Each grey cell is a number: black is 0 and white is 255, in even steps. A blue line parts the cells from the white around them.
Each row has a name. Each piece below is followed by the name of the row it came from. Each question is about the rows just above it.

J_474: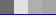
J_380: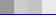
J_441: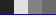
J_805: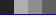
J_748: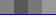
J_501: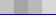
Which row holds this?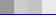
J_380
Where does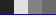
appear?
J_441

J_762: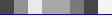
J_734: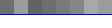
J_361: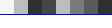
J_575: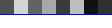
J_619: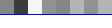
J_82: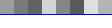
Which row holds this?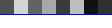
J_575
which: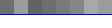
J_734
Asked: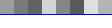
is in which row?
J_82
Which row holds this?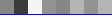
J_619

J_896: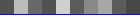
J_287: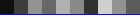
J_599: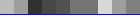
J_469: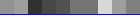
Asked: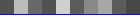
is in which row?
J_896
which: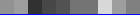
J_469
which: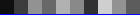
J_287
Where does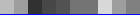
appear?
J_599

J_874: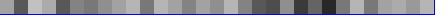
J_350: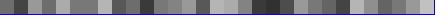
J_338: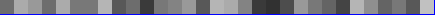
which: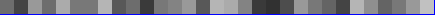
J_350
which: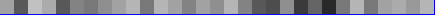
J_874

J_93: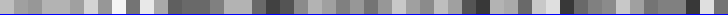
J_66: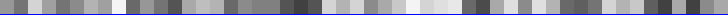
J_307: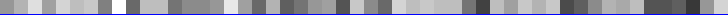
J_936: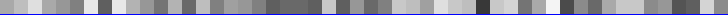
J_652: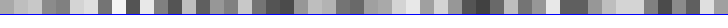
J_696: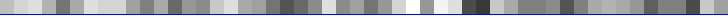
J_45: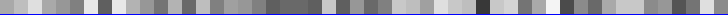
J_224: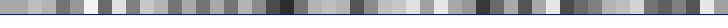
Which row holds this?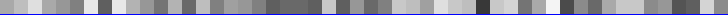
J_936
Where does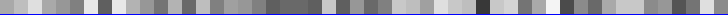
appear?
J_45
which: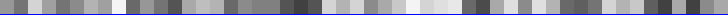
J_66

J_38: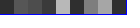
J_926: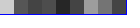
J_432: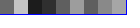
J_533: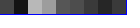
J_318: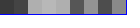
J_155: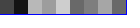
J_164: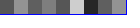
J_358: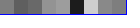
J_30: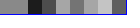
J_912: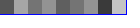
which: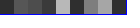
J_38
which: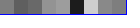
J_358
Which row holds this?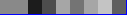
J_30
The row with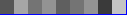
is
J_912

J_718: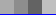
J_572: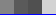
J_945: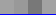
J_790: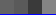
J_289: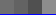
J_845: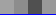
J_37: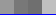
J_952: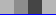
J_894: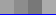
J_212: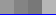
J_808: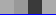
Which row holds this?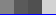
J_572
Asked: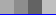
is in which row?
J_718
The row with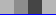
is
J_952

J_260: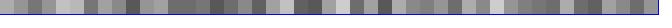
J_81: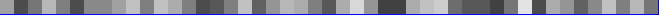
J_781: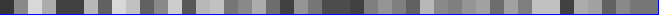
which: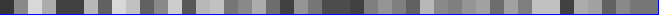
J_781
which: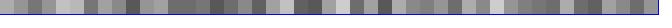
J_260
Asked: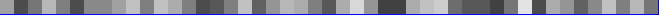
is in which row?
J_81

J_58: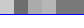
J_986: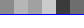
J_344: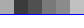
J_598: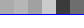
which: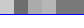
J_58
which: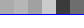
J_598
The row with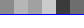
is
J_986

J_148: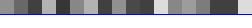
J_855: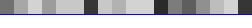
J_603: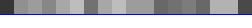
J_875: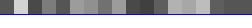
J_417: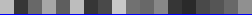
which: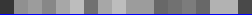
J_603
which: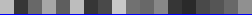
J_417
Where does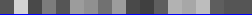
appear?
J_875
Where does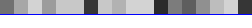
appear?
J_855
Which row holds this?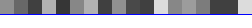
J_148

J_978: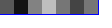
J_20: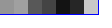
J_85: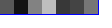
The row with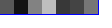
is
J_85
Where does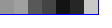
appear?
J_20

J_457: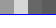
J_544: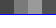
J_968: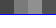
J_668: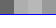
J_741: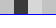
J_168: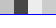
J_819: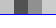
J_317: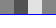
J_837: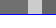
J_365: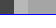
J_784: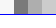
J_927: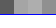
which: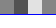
J_317
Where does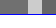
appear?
J_837
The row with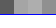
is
J_927
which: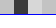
J_741

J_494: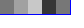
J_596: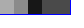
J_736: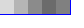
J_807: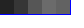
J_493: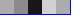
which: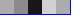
J_493
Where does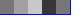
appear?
J_494

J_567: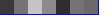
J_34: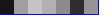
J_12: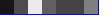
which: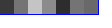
J_567
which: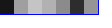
J_34

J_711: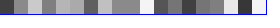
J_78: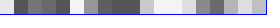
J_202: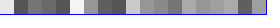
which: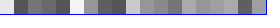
J_202

